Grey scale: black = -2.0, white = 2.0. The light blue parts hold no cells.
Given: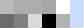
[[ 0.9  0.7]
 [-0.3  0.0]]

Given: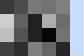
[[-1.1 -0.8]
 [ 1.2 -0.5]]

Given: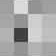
[[0.5 1.4]
 [0.6 0.3]]

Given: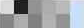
[[ 1.4 -1.5]
 [ 0.1  0.7]]

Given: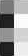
[[-0.1  1.0]
 [-1.5  1.9]]

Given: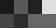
[[-1.6 -0.6]
 [-0.9 -1.3]]

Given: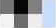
[[-0.2 -1.9]
 [ 1.8 -0.3]]

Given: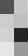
[[-0.7  1.1]
 [ 1.2  1.0]]
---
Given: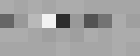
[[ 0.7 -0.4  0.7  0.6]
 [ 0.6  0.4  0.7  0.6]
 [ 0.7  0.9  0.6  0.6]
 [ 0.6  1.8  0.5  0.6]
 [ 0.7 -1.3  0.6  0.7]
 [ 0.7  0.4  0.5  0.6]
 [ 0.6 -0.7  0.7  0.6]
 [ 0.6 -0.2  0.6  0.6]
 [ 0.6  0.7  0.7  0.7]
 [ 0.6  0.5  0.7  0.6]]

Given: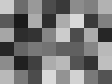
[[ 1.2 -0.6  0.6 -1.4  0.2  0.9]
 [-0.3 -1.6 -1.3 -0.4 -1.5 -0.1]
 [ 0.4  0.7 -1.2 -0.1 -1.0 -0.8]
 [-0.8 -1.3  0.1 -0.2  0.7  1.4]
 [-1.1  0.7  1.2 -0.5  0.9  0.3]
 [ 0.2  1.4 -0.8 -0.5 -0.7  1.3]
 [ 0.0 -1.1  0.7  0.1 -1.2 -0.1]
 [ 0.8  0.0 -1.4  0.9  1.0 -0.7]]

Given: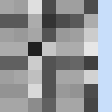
[[ 0.6 -0.6  0.5  0.7 -0.5  0.5  0.3  0.6]
 [ 0.5 -0.6  0.4  0.7 -0.5  0.6  0.3  0.6]
 [ 1.5  0.7  0.6 -1.5  1.2  1.0  1.4  0.2]
 [-0.8 -1.2 -0.7  1.1 -0.7 -0.7 -0.7 -0.5]
 [ 0.5 -0.8  0.4  0.7 -0.5  0.6  0.4  0.6]
 [ 0.5 -0.6  0.5  0.7 -0.4  0.6  0.3  0.6]
 [-0.8  0.7  1.2  1.6 -1.0  1.3 -0.8 -0.9]]

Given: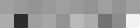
[[ 0.5  0.7]
 [ 0.4 -1.3]
 [ 0.3  0.5]
 [ 0.4  0.6]
 [ 0.5  0.3]
 [ 0.4  0.9]
 [ 0.3  0.7]
 [ 0.5 -0.2]
 [ 0.3  0.2]
 [ 0.5  1.8]]

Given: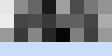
[[ 1.6  1.7  0.4]
 [ 0.2 -0.9 -1.1]
 [-0.4 -0.8  0.1]
 [-1.6 -1.1 -1.4]
 [ 0.5 -0.5 -1.9]
 [-0.8 -0.5  0.0]
 [-0.1 -0.9 -1.0]
 [ 0.3  0.7  0.4]]

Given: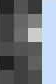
[[-1.4 -1.0 -1.0 -0.8 -1.5 -0.8]
 [-0.7 -0.4 -0.3 -0.7 -1.0 -1.0]
 [-1.1  0.0  1.2 -0.6 -0.5 -0.8]]

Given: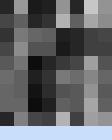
[[-1.4 -0.9 -1.2 -0.9 -0.6 -0.3 -0.4 -0.4 -1.4]
 [ 0.4 -0.5 -0.1  0.2 -0.2 -0.5 -0.5 -0.4  0.0]
 [-1.6 -1.4 -0.4 -0.7 -1.8 -1.5 -1.7 -1.8 -0.9]
 [-1.5 -1.2 -0.5 -0.7 -1.4 -1.2 -1.3 -1.5 -1.0]
 [ 0.3  0.8 -1.5 -1.6 -1.1 -0.1 -0.7 -0.5  0.8]
 [-1.4 -0.5 -1.4 -1.4 -0.9 -0.3 -0.6 -0.6 -1.0]
 [ 1.1  0.6 -1.0 -1.0  0.5  0.1  0.3  0.6  0.5]
 [ 0.3  0.2 -0.9 -1.0 -0.7 -0.4 -0.6 -0.5  0.3]]
